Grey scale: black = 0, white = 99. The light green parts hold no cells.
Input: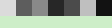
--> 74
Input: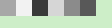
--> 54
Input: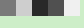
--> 31
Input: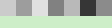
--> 21
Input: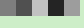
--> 14
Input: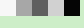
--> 81
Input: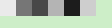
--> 11
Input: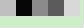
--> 35
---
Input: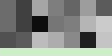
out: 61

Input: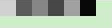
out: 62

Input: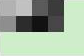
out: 35

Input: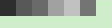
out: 75

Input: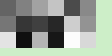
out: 29

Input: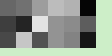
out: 69
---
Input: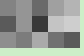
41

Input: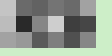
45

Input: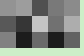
31

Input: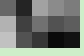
63

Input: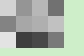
58

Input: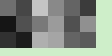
53

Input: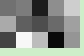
11

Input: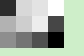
84
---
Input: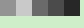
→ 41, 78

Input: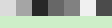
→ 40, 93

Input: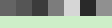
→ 48, 83

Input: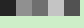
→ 43, 76

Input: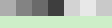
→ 24, 90

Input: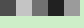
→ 44, 76

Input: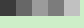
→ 60, 75

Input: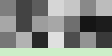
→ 65, 87
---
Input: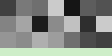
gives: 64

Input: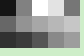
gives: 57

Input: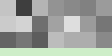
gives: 82

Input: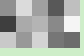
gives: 66

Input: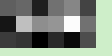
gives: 74

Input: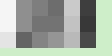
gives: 55
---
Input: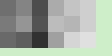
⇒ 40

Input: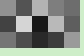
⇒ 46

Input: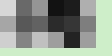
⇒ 80

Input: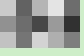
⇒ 75

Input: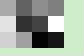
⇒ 81

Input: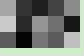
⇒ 35

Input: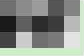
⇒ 26

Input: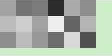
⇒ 55

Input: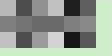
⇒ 75
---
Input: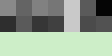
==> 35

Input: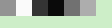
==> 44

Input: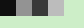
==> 22

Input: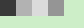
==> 85

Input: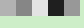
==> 12

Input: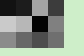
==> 64

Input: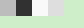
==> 97

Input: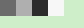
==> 17

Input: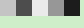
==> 59
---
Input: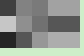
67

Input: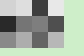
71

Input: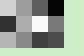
29

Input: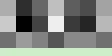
43

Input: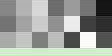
32

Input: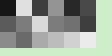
91

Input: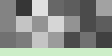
25
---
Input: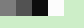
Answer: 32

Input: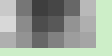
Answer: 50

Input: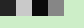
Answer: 78

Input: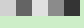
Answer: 87

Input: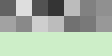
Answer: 44

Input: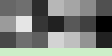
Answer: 74
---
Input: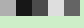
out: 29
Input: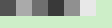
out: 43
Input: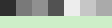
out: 56
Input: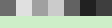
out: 62
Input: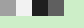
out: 12
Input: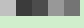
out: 30
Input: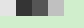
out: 33
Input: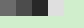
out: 16
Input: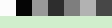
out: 59
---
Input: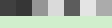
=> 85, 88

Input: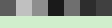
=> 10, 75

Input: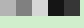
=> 83, 83

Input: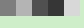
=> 31, 84

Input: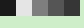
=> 49, 89

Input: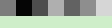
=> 68, 83

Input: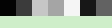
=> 64, 95

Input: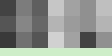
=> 70, 81

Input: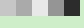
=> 90, 90
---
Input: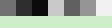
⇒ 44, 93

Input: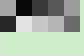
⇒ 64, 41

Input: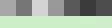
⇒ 65, 30

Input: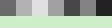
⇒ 41, 13

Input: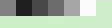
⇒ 50, 97

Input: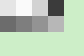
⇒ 89, 71

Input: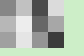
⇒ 52, 23
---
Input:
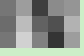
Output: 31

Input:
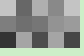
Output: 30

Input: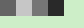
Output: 46

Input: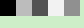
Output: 56

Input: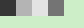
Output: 70

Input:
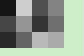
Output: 20
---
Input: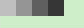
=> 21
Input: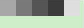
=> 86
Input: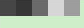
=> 61
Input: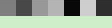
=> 18
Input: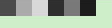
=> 11
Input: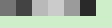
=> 16
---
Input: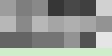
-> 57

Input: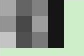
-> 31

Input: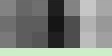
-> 30

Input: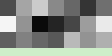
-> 72

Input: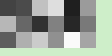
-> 56

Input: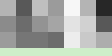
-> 92

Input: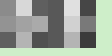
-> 34

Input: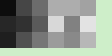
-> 60

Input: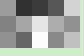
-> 98
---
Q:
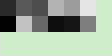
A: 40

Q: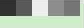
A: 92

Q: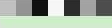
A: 7

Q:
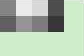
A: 48

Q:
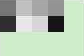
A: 83

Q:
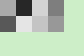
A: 76

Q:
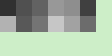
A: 45
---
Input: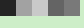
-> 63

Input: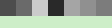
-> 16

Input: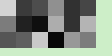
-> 78

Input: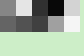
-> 32

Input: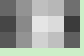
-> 57

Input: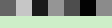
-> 58
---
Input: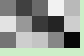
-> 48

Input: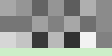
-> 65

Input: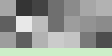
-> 65

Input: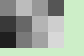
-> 51

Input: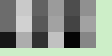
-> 42

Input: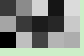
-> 22

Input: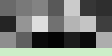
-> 41
